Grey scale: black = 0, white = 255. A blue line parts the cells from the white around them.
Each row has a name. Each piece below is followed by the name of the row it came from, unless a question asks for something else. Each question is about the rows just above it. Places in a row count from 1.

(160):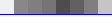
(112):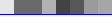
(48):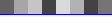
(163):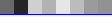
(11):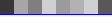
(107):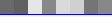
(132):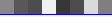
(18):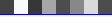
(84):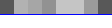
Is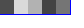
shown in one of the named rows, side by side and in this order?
no
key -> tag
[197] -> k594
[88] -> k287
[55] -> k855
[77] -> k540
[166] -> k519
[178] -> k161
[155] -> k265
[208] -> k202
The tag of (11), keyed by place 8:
k287
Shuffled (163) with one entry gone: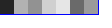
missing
[188]

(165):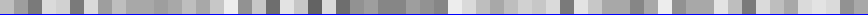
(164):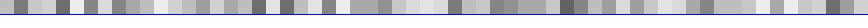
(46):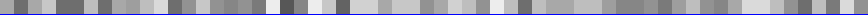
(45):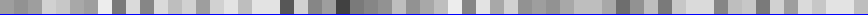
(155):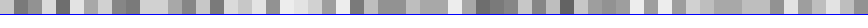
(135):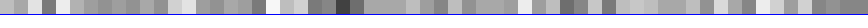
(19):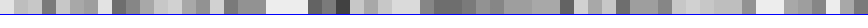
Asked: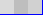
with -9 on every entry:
[209 181 200]
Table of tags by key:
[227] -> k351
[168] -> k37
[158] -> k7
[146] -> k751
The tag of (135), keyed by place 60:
k751
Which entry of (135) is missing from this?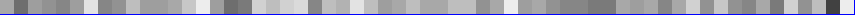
[247]
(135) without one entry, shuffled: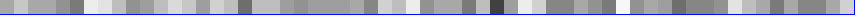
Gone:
[178]

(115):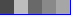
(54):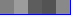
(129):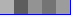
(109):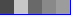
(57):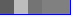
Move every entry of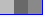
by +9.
[198 114 146]
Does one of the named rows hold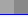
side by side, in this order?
no
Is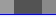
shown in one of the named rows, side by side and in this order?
no
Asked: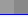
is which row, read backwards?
(109)
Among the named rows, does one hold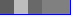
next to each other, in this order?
no
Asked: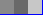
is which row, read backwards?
(109)

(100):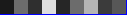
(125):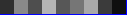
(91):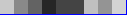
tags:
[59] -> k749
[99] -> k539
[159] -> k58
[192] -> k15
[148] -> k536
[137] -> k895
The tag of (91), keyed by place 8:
k536
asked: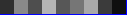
(125)
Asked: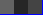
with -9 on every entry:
[90 29 59]
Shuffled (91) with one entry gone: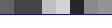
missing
[201]

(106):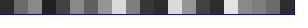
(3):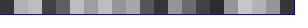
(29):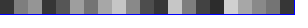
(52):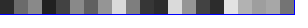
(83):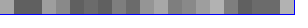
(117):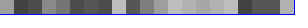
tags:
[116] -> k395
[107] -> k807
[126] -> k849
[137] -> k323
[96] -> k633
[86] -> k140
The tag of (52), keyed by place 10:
k849
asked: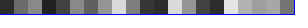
(52)

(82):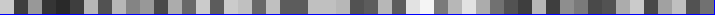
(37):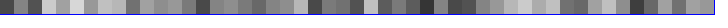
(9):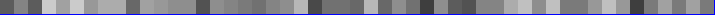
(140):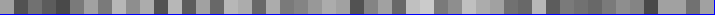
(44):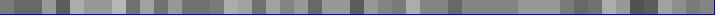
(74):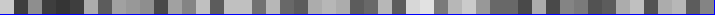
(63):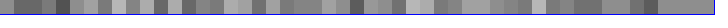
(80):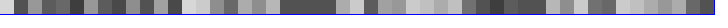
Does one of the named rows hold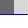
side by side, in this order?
no
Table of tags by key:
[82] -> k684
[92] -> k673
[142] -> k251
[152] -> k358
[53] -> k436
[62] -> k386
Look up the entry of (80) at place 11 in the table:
k684

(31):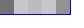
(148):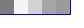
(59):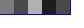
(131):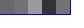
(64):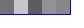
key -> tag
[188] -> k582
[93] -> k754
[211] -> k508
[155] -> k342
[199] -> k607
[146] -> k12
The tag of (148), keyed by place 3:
k508
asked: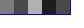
(59)
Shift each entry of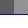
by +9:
[102 155]
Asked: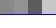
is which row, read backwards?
(64)
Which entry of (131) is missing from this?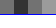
[105]
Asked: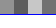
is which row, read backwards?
(64)
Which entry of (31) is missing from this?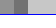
[188]

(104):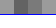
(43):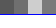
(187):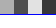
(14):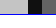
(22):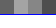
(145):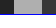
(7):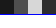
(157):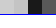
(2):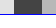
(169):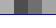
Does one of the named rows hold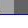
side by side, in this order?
no
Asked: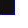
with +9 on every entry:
[25]
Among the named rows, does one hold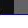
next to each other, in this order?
yes
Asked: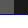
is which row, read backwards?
(157)

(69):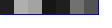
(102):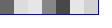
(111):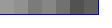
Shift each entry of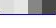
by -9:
[211 221 125  63]
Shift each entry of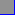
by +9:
[154]
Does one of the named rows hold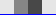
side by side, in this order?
yes
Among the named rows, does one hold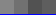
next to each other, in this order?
yes

